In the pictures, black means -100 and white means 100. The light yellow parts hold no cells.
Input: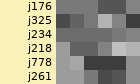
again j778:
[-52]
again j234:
[-15]
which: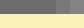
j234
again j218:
[-23]

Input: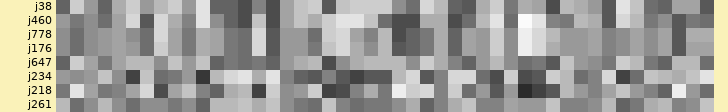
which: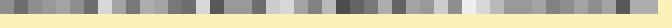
j778

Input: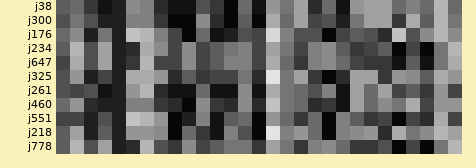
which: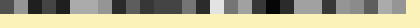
j325

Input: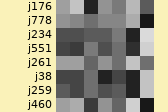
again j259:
[-29]
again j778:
[5]
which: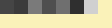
j551

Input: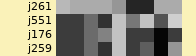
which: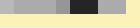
j261
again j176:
[-53]
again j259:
[-53]
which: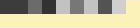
j551
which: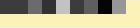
j259
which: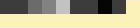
j176

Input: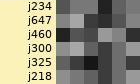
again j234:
[-6]
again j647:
[3]
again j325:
[-53]
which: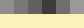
j218

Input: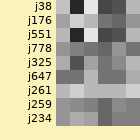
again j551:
[44]
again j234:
[0]
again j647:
[-9]

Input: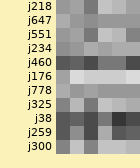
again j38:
[-41]
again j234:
[35]
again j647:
[19]

